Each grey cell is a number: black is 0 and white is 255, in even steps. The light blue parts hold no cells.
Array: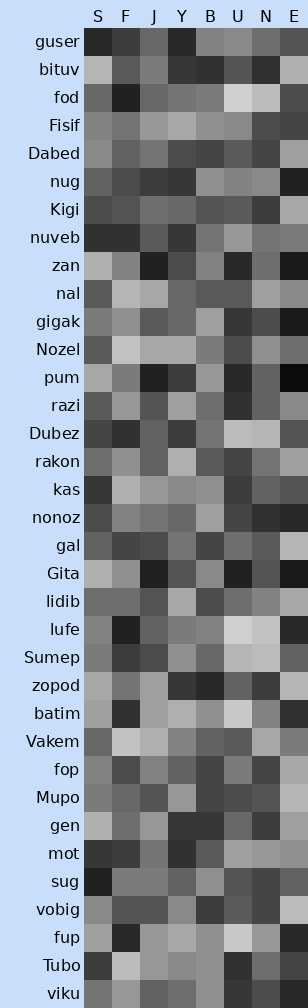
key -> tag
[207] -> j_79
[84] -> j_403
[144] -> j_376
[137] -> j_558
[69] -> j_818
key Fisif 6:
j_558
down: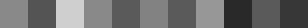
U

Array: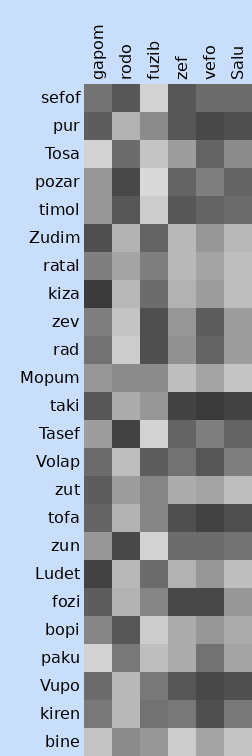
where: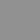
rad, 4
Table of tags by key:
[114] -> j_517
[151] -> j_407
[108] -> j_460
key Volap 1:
j_460
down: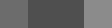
fuzib

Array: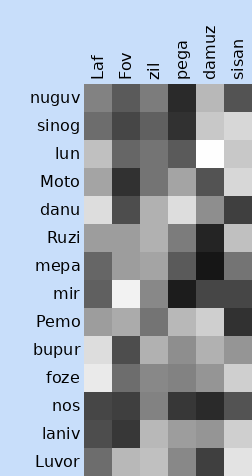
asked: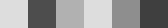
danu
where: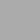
Pemo, 2
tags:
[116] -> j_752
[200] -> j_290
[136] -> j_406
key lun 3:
j_752
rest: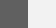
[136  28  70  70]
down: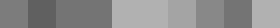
zil

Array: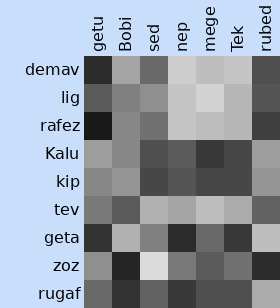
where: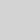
lig, 5
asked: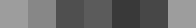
Kalu
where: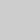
demav, 4
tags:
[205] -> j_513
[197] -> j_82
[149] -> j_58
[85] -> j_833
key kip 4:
j_833
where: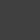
rafez, 7

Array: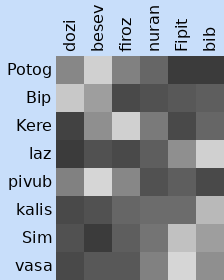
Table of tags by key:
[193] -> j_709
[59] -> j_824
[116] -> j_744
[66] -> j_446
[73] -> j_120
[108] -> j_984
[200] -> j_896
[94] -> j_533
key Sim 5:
j_709
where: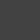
Kere, 1

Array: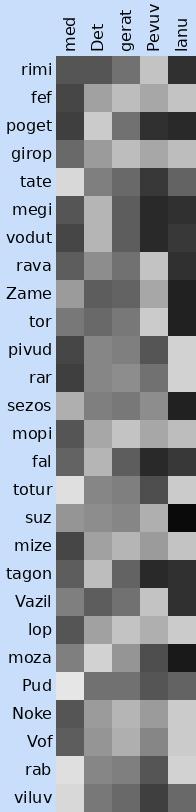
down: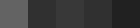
lanu
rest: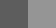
[175 134 203]
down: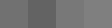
gerat
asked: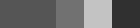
rimi
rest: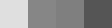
[210]
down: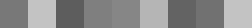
gerat
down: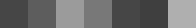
med

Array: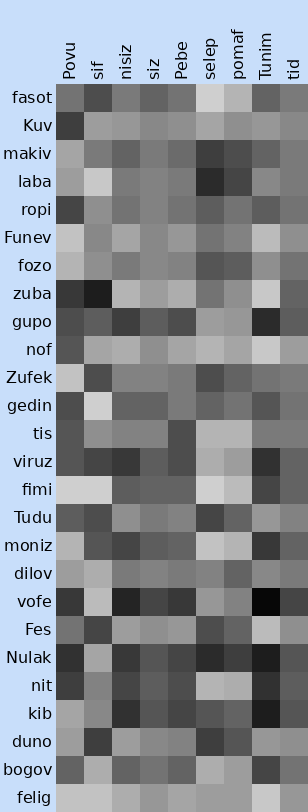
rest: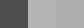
[49 93]
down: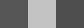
Povu
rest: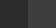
[29 85]
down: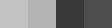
Povu
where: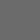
makiv, 5
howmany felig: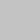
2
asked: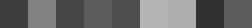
nit

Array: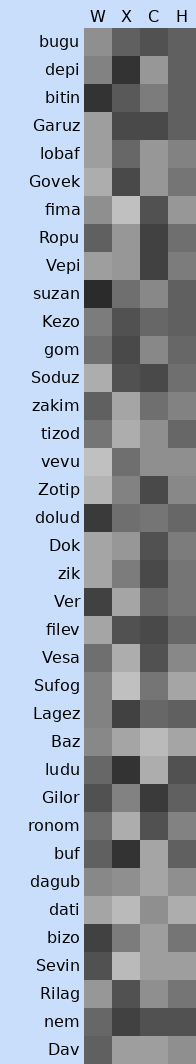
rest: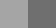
[130]
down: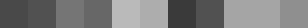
C
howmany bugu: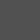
1
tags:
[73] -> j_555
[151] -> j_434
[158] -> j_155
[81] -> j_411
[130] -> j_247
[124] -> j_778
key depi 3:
j_434
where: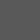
bitin, 2

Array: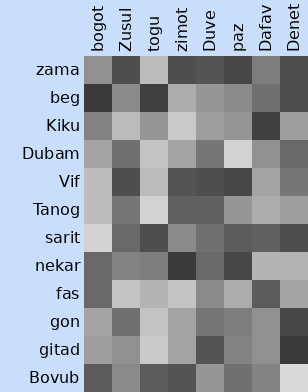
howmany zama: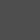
3
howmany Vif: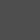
2

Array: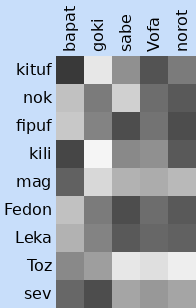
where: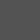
kituf, 4
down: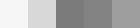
goki
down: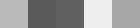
norot

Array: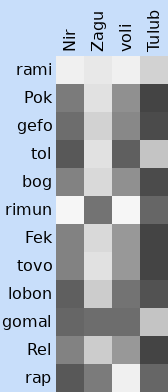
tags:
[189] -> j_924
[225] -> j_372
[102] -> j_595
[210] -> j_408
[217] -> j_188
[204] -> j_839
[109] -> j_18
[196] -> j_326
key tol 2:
j_372
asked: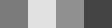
Pok
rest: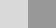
[68]
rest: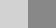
[75]

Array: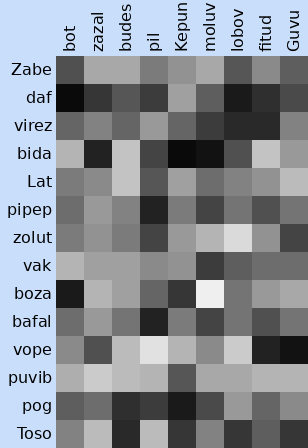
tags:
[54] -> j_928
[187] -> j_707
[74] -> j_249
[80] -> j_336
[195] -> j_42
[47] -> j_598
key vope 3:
j_707
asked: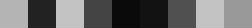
bida
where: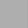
puvib, 1

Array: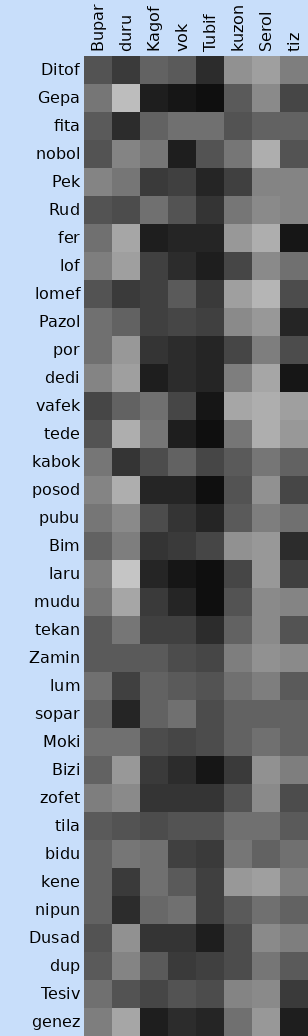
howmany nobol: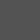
3
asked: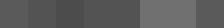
tila
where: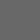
nipun, 3

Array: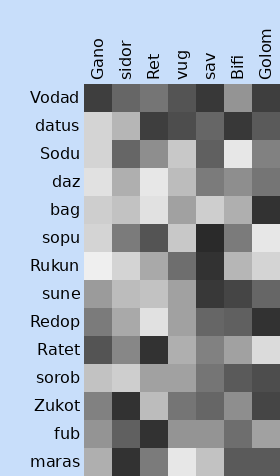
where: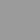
sune, 1
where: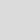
Ratet, 7
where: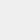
Rukun, 1

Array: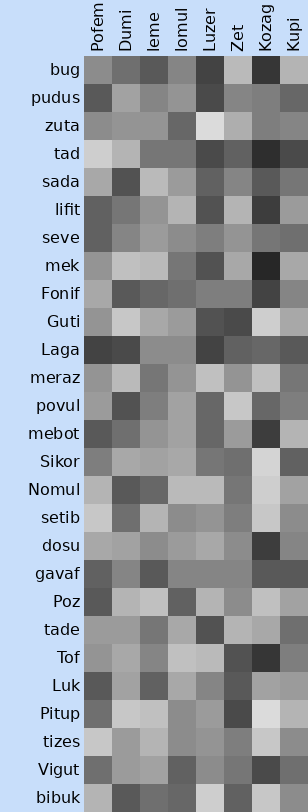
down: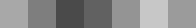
Zet
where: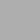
zuta, 6
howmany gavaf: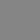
4
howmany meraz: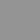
3
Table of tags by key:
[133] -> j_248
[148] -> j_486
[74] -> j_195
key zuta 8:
j_248

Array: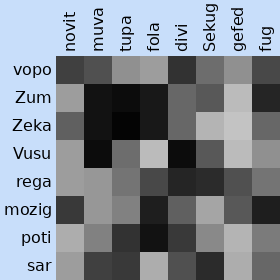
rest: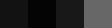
[180 195 103]
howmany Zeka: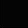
1
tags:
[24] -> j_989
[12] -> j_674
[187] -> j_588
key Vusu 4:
j_588
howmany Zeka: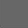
2
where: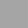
mozig, 6

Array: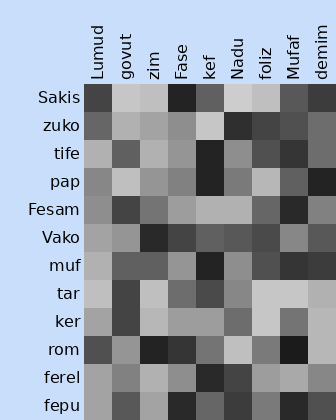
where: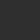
zuko, 6
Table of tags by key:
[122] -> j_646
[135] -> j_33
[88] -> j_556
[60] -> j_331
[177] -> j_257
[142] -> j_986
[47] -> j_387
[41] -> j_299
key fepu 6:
j_331
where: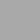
ferel, 8

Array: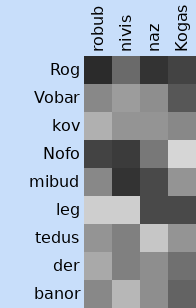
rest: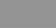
[136]
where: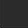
Rog, 1
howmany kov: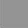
2
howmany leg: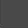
2
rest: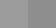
[87]
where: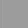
Vobar, 2

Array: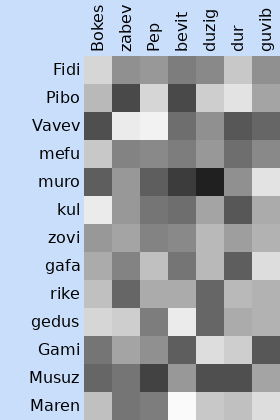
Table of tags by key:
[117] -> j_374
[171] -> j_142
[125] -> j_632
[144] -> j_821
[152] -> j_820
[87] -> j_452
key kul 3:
j_374
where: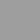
zovi, 6

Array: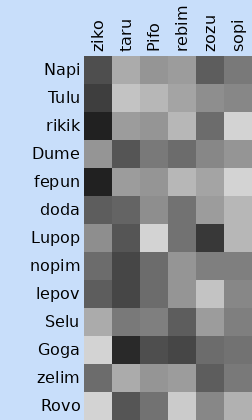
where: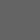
doda, 2
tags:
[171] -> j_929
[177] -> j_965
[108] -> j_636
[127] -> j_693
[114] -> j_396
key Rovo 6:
j_965
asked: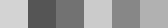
Rovo

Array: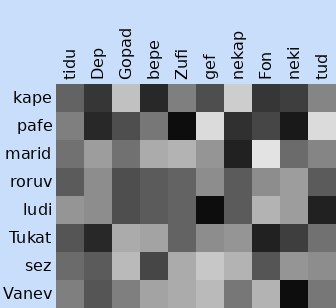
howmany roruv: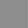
3
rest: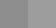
[91]

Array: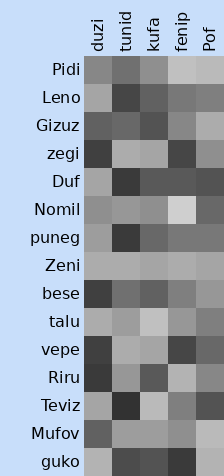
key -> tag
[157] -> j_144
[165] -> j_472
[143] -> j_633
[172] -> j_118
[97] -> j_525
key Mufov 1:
j_525
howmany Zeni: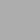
3
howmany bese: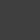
1
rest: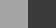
[89 89 83]

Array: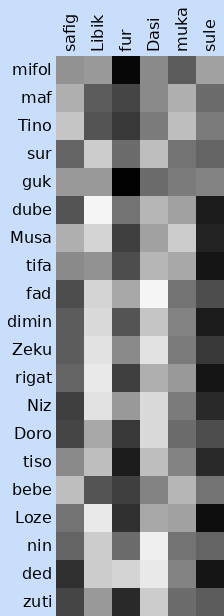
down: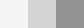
Libik
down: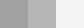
Dasi
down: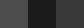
sule
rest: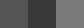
[190 123]
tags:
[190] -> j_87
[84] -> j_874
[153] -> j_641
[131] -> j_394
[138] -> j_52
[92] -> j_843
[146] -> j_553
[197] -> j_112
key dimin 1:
j_843
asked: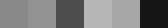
tifa
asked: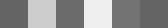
nin

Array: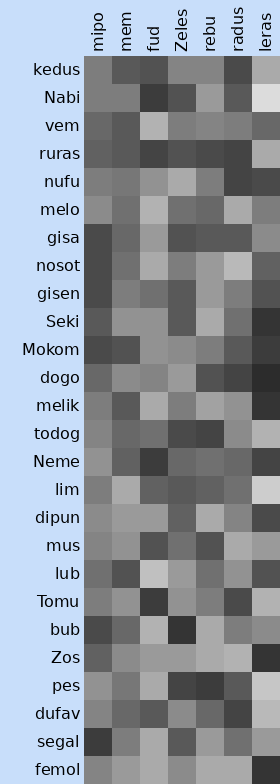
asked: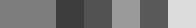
Nabi
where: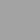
melik, 5
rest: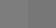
[146 170 125  68  74]
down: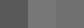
mem
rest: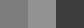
[146 125  74 178]
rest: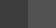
[154  89 220]
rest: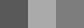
[162 146  52]

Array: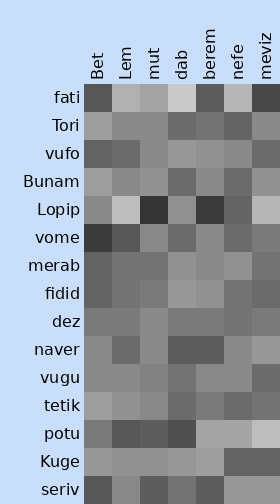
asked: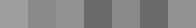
Bunam
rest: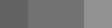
[137 145 115]
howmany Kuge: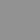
2
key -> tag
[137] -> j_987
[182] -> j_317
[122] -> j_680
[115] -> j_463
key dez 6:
j_463
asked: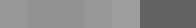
Kuge
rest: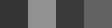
[182]
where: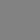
vugu, 3

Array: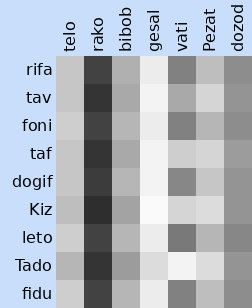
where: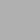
rifa, 3
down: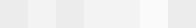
gesal

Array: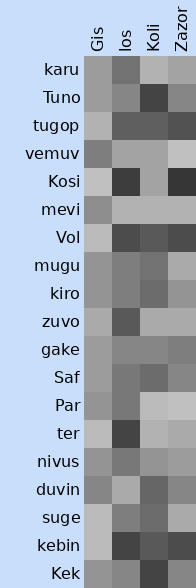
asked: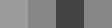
Tuno
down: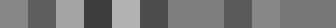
los
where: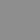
mevi, 1
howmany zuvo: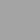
0
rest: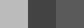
[76]
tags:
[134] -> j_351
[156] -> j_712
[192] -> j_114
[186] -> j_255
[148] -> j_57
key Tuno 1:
j_712
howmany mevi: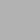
3

